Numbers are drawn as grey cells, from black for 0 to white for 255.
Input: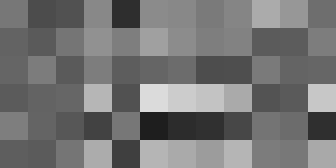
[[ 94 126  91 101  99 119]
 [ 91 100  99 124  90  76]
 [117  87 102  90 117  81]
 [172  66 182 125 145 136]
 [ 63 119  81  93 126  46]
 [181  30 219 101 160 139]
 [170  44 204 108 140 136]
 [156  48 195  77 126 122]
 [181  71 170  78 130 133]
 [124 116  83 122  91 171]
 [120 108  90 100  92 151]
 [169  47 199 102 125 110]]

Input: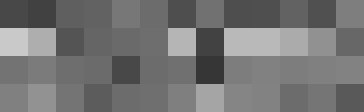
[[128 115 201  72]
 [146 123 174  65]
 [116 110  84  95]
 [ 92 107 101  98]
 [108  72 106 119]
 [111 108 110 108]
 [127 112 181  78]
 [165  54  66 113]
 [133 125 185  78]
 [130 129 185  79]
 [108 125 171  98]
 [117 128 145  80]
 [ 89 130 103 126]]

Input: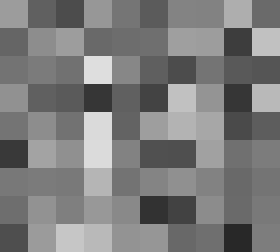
[[ 78 110 120  57 116 145 115 101 156]
 [155 146 123 163 141  96 123 141  96]
 [198 127 121 144 114  90 113 157  76]
 [185 152 181 219 218  54 222 105 151]
 [147 137 115 130  99  96 135 109 117]
 [150  50 132  80 158  67  95 111  91]
 [104  66 144  79 179 193  76 159 131]
 [111 140 130 161 167 148 116 157 130]
 [ 40 106 105 112  74  54  89  61 174]
 [125 121 116 124  93 185  85 193 106]]

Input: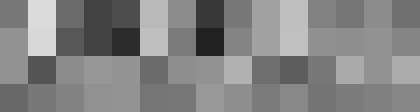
[[104 146 146 120]
 [120  85 216 219]
 [130 140  87 107]
 [145 150  66  66]
 [147 148  44  77]
 [117 107 191 185]
 [119 142 122 140]
 [152 146  33  56]
 [142 177 132 120]
 [123 110 162 161]
 [136  93 192 191]
 [116 120 144 129]
 [123 170 142 117]
 [128 146 146 140]
 [135 171 134 112]]

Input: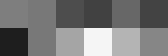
[[ 30 126]
 [120 120]
 [165  77]
 [245  65]
 [180 103]
 [134  67]]

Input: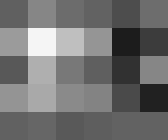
[[ 97 148  88 155  96]
 [102 169 175 245 134]
 [ 89 138 120 191 108]
 [ 94 131  95 149  98]
 [ 98  74  49  28  77]
 [ 98  33 134  60 109]]

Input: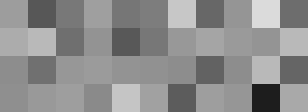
[[143 141 172 157]
 [153 112 185  87]
 [158 151 111 120]
 [138 155 147 159]
 [197 147  88 118]
 [161 145 119 125]
 [ 92 141 152 199]
 [158  98 165 103]
 [150 141 154 149]
 [ 29 185 148 219]
 [169 101 185 109]]

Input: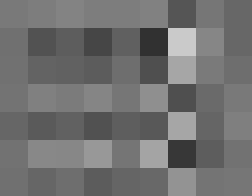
[[112 114 102 115 113 112 121]
 [102 136  90 128  99  82 125]
 [110 135  97 123  97  93 131]
 [ 92 152  81 133  92  70 125]
 [101 117  94 118 110  96 125]
 [104 164  88 143  79  49 129]
 [147  55 166  79 166 202  85]
 [116  93 101 106 122 134 118]
 [118 114 127 121 110 103 103]]
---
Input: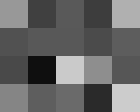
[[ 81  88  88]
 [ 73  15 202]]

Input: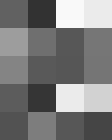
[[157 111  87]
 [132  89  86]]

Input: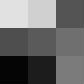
[[ 78  90 111]
 [  5  28 123]]

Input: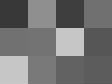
[[113 115 198]
 [198 121  98]]

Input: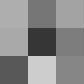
[[169  54 125]
 [ 88 205 134]]

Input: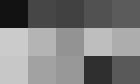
[[203 180 147]
 [199 162 152]]

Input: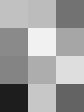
[[138 241 166]
 [132 173 222]]

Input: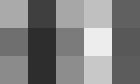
[[111  45 123]
 [139  45 141]]
